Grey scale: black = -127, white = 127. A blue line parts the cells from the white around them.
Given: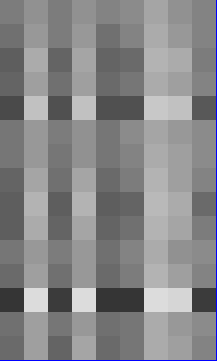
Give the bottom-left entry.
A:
-21
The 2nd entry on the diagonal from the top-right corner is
24
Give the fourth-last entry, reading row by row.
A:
-9
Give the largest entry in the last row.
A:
43
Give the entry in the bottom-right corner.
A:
3
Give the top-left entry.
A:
-3
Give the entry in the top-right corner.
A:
3
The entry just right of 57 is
43
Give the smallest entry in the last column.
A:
-68
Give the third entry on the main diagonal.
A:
-27
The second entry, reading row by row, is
17
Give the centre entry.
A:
-21
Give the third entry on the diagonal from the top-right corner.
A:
51
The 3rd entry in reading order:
-3
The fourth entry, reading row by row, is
17

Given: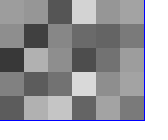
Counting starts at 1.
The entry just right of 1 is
-35
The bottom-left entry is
-35
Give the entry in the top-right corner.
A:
35
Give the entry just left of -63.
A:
14
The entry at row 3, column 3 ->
14
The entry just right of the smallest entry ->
49
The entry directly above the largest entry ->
-50
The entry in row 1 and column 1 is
29
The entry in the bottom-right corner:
-5

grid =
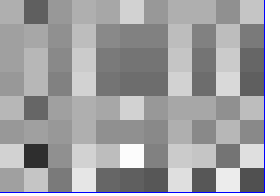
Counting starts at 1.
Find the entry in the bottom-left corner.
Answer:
32
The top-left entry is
47
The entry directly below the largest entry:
-32
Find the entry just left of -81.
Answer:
82
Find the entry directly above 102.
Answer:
82
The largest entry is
124
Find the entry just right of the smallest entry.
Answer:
16
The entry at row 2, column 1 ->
32
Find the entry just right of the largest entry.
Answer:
1
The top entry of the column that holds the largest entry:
82
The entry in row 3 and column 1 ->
32
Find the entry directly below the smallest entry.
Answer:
69
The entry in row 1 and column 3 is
24
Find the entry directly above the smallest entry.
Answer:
32
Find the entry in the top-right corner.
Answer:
69

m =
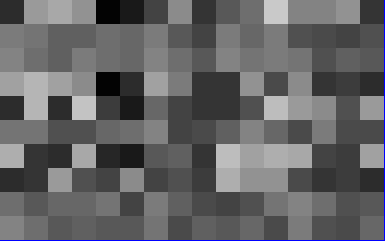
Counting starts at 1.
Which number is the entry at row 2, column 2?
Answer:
-11
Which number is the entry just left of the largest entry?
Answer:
-17
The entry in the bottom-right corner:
-24
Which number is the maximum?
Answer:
73
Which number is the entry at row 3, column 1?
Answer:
3
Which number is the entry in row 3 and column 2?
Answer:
-17
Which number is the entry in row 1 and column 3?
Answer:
40
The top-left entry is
-83
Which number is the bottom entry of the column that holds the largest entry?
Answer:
-53
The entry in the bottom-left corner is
3
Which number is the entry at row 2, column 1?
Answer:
-4
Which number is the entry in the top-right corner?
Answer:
-75
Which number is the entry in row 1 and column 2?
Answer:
26
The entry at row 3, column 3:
-31
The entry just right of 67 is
-67

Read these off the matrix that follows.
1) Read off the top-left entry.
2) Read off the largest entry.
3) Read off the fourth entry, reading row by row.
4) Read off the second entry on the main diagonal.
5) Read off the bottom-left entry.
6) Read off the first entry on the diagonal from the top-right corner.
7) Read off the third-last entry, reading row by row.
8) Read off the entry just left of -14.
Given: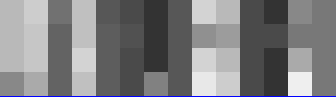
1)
57
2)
111
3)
64
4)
70
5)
8
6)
-7
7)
-76
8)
77

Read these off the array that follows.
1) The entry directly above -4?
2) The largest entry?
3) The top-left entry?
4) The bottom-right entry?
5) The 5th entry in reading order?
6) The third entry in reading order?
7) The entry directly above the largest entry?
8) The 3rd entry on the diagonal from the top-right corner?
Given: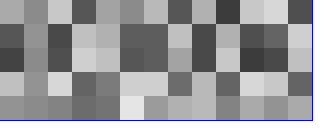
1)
64
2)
101
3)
42
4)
42
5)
35
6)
72
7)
79
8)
-67

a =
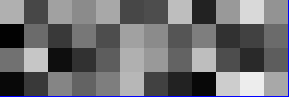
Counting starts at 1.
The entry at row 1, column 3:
33
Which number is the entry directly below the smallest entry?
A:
-14
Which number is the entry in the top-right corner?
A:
19
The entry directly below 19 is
-20
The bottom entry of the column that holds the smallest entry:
-119
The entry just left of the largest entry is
77
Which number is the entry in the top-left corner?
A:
48
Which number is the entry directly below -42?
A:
-28
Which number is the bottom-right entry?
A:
40
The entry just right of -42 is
-1
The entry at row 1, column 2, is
-56
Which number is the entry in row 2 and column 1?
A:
-125
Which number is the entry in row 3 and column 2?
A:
70

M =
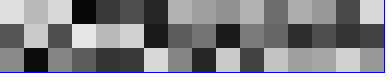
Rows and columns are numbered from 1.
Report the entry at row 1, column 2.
58
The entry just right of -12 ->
-101
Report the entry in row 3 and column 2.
-114
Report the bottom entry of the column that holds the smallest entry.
-34
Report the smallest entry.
-121
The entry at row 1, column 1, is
95
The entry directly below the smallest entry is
101
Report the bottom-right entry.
23
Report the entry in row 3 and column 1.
10
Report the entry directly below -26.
66

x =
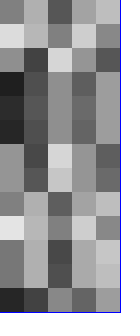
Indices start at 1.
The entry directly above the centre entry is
15
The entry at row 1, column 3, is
-41
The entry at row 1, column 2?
48
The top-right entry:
62
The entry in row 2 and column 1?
92
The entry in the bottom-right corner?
29
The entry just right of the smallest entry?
-48
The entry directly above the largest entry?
0
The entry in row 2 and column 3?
0
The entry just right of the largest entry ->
55
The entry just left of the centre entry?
-55
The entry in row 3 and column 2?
-61
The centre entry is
86
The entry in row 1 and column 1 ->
0
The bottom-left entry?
-89
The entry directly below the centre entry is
70
